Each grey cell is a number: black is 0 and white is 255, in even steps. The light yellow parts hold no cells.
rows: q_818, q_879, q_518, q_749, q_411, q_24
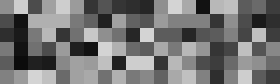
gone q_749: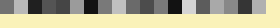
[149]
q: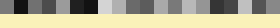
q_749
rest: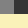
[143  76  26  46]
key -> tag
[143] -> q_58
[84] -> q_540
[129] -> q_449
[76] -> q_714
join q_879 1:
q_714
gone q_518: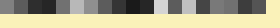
[200]
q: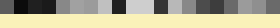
q_411

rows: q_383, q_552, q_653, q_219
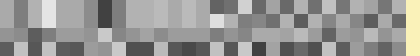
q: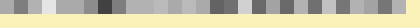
q_383
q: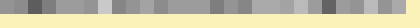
q_653
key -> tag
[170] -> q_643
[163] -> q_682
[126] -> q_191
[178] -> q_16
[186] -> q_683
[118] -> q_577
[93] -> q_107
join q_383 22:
q_16

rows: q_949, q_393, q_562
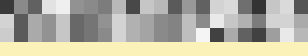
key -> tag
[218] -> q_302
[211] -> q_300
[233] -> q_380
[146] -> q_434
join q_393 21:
q_300
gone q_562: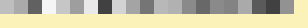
[204]
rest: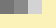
[177 164 138 131 190 245  65 170  97  65 158 233 184]
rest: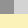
[177 164 138 131 190 138 233 198 177 124 211 211 170]
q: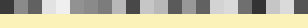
q_949

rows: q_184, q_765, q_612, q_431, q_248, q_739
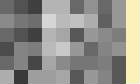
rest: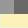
[132 146]
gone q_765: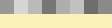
[96]
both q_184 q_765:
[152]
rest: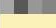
[88]

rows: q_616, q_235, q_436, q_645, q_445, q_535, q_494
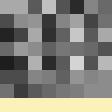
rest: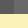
[119 125 140 140]
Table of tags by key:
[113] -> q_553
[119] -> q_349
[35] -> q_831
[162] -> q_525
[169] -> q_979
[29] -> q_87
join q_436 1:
q_831
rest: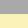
[ 90 192  83  42 133 105]
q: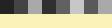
q_436
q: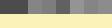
q_535

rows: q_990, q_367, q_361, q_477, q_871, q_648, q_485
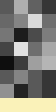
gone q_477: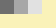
[68]
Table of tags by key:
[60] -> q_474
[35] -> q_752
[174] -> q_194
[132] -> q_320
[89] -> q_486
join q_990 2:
q_194
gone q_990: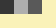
[97]
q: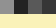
q_485

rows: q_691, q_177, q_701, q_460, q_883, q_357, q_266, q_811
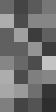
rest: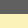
[148  60]
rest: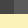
[119]
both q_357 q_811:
[127]

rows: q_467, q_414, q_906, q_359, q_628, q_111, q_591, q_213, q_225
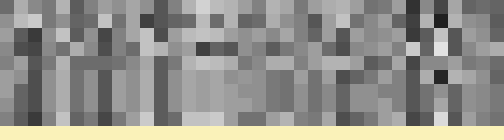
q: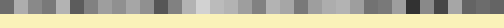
q_467
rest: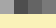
[158 173  70  92 218  86 158 129 114]
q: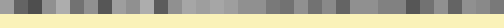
q_591
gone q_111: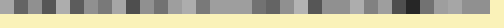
[151]
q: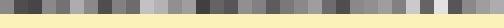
q_359
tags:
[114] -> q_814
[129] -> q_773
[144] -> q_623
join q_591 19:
q_623
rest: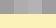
[114 121 158  50 137  70 166 100 108 100]

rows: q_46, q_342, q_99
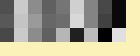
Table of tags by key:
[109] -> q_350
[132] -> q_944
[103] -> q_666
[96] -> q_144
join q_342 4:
q_666
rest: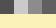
[117 208 132  72   9]

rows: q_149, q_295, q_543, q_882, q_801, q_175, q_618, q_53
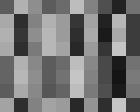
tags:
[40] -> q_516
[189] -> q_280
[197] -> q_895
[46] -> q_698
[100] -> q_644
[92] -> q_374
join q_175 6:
q_895
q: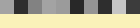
q_53
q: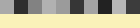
q_295

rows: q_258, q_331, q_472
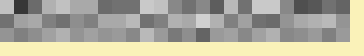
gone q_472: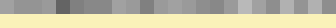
[121]
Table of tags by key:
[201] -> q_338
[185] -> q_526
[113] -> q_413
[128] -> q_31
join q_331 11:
q_413
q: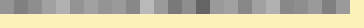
q_472

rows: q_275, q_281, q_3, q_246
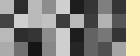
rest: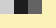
[119  53]
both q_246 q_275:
[207]
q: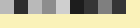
q_275
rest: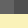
[164]
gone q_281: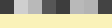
[193]
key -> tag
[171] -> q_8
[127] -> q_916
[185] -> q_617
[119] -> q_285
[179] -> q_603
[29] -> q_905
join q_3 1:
q_617
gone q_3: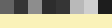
[119]

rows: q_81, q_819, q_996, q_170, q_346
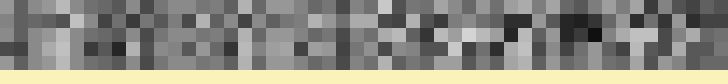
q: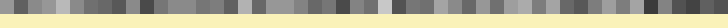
q_81
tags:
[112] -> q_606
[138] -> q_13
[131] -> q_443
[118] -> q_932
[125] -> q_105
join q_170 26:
q_932
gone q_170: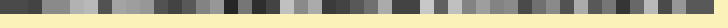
[144]

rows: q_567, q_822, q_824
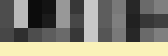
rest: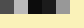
[ 71 200  93 127  33  55  63]
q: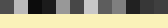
q_822
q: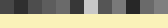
q_824
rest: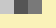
[ 39 106 127]
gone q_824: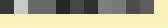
[85]

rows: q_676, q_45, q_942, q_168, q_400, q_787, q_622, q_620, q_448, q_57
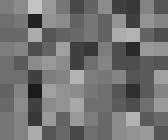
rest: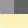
[153 125 105 139 179  91 105]
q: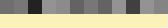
q_45
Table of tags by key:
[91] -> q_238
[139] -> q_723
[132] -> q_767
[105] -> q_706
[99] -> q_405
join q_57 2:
q_767
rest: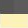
[159]

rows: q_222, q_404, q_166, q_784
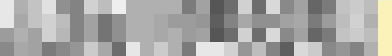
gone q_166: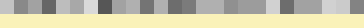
[183]
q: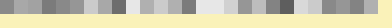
q_784
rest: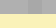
[156 162  86 109 209 109 217 137 162 102 123 195 203 189]
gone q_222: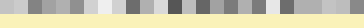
[225]
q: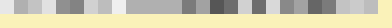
q_222
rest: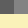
[168 144 144 162 168 123 156 189 209 176]

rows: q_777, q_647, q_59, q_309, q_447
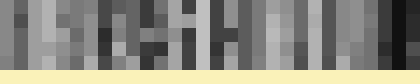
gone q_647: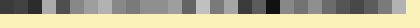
[150]
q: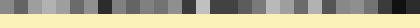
q_59

